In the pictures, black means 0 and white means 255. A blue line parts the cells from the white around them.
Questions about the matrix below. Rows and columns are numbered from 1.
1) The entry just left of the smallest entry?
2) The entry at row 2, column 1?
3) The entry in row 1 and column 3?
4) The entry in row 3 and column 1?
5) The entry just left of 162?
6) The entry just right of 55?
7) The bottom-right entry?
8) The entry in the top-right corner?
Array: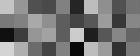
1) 129
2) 121
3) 80
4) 16
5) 150
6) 135
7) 121
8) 114

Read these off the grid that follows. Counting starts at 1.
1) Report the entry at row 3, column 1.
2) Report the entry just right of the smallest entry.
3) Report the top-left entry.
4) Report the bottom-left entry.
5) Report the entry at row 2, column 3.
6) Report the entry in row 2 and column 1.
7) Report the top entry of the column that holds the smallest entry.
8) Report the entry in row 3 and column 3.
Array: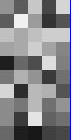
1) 192
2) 64
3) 147
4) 104
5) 155
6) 92
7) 199
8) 192

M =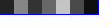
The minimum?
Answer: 14
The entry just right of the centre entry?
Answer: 196

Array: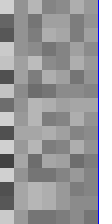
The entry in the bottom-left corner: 202
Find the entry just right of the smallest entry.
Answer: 166
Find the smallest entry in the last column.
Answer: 117
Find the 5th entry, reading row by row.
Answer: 139
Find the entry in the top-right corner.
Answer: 153
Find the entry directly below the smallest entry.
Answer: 208
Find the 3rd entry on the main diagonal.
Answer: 125
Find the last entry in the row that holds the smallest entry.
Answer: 125
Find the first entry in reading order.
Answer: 208
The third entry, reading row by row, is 182
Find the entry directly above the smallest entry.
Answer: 208
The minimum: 66
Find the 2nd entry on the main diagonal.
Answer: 147
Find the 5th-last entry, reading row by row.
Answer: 117
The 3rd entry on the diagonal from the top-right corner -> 166
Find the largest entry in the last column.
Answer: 166
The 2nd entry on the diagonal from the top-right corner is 125
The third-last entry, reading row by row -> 125

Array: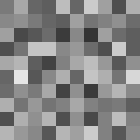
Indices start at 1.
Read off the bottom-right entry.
136
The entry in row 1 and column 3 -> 102
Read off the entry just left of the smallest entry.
136
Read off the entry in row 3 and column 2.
73
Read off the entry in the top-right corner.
175
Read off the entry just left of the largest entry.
102
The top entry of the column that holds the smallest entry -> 203
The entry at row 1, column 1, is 122
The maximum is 229
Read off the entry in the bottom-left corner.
181
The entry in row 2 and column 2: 144
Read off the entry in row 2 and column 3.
122
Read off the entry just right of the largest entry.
87
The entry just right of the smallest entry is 160
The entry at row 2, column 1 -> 136
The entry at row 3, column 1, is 160
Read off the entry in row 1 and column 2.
168

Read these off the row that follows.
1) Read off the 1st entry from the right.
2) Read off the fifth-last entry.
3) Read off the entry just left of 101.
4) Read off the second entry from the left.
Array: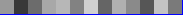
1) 122
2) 176
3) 208
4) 56

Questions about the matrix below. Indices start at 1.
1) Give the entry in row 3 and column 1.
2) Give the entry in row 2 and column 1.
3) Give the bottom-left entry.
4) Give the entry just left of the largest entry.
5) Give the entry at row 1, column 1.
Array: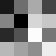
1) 40
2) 133
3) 184
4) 82
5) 24

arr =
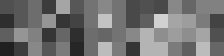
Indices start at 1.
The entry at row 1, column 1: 80
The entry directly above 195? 136
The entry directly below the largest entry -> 142
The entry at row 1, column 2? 87
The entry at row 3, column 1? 95
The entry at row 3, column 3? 129
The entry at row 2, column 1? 46
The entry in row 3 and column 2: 149
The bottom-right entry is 102
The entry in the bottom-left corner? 32
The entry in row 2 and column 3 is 109
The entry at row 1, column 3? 109
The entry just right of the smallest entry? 60
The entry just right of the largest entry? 165
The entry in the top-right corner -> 129

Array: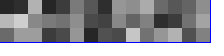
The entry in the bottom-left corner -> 106
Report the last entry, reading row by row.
129
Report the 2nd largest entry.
198
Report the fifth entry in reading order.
60
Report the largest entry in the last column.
163
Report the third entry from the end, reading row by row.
178
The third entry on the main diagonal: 157
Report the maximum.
206
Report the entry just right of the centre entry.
136
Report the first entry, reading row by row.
38
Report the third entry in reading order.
178

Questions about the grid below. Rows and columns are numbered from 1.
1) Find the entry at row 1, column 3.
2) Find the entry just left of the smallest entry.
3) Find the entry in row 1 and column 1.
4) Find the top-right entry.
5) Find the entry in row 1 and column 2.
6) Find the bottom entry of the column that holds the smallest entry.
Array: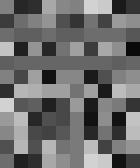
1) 46
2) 142
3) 129
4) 52
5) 39
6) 60

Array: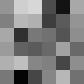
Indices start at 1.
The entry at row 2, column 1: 128
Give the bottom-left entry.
120
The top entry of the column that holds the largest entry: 215
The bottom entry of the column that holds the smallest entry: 4
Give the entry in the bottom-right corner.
113
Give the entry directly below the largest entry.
176
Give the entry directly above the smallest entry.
191
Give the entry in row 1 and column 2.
207
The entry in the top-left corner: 148
